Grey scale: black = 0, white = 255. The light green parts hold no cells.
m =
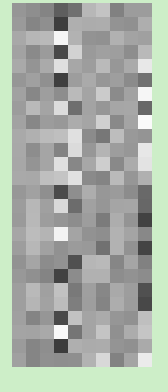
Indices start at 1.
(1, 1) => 150
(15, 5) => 108
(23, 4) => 73
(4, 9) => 141
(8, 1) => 156
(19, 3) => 140
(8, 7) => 150
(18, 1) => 157
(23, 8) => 150
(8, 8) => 166
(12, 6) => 167
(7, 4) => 141
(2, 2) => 133
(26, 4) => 142
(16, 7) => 123
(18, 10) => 68
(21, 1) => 158
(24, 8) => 144
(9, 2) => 135
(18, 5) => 155
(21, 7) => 135
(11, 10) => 231
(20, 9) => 146
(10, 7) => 119
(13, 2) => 168
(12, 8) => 137
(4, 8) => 158
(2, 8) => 147
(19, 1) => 146
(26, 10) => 235
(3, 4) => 245
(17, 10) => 136
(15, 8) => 165
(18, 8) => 178
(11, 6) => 151
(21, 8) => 169
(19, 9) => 165

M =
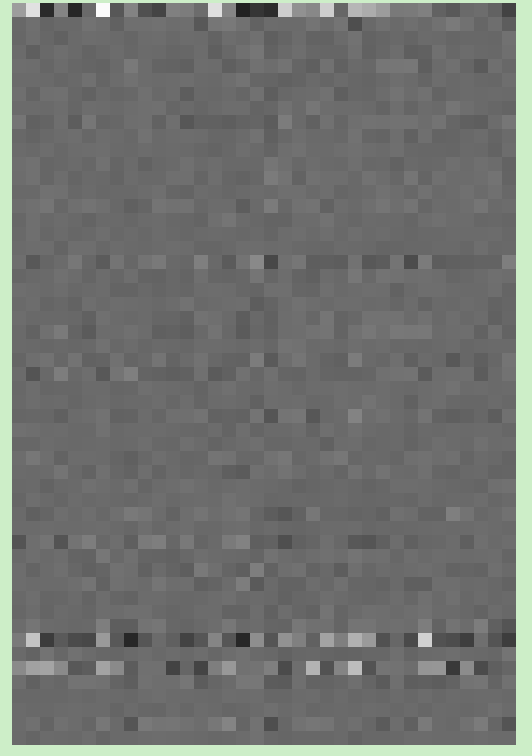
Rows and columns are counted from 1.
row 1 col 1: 157
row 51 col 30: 103
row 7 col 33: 107
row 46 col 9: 39
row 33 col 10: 104
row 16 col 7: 106
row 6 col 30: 101
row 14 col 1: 105
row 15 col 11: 116
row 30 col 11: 102
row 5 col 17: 101
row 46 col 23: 163
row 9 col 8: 103
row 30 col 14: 115
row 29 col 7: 108
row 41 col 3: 107
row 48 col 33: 140
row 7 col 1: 111
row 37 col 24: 103
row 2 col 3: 101
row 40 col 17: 105
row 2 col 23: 108
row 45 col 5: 104
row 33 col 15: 116
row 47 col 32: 110
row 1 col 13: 124
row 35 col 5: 106
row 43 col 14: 105
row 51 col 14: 108
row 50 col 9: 104
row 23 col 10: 107
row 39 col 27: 96
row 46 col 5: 75
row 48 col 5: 88
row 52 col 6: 102
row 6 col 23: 102
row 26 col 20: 109
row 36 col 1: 102
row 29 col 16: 108
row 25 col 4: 105

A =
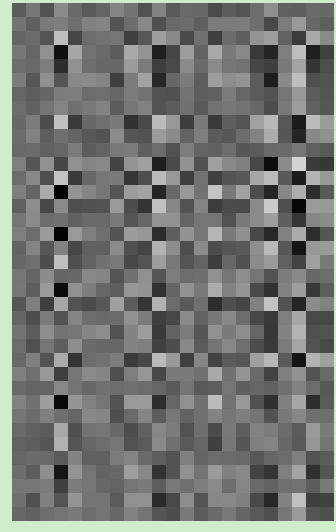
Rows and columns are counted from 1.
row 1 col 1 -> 92
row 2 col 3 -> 122
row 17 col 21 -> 170
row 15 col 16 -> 75
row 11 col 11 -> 108
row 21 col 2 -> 94
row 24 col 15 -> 145
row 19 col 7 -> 113
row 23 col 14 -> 98
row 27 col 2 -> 111
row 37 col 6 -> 108
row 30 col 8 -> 79
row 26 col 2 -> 127
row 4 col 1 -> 119
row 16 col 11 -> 147
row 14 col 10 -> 163
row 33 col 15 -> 108
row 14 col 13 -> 152
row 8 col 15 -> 114
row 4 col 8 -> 92
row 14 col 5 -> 147
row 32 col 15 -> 64
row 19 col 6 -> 98
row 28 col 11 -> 102
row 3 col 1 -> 101
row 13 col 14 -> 114
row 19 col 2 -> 111
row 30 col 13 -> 98
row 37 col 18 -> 89
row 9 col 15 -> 57
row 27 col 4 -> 62
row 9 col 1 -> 104
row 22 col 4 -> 167
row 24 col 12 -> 98
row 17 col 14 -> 117
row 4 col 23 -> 65
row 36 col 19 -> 39
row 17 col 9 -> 155

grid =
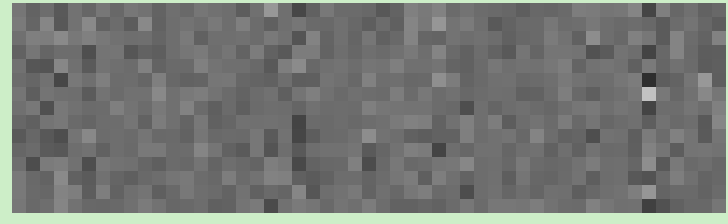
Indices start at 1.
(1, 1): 118
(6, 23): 116
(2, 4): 88
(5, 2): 86
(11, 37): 111
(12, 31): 117
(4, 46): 68
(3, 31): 100
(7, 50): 136
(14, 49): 106
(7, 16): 107
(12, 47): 89
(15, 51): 118
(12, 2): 77
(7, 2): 94
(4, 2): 118
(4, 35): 99
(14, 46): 150
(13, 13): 121
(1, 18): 112
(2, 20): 111
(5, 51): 95
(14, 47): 100
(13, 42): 94
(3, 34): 113
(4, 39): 117
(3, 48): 132
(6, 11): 127
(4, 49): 106
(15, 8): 105
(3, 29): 132
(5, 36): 111
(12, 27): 105
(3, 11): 101
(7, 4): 111
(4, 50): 93
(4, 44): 115
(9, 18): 112

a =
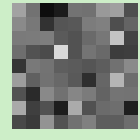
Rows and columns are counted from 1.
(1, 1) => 162
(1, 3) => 14
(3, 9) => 67
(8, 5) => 171
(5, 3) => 115
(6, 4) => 104
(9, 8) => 93
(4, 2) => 82
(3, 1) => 122
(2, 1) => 138
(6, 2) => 96
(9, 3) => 147
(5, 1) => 53
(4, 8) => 60
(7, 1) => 82
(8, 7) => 107
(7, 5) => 134
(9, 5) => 113
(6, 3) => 114
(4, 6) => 116
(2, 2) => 120
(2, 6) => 124
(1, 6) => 113
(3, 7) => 119
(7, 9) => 115
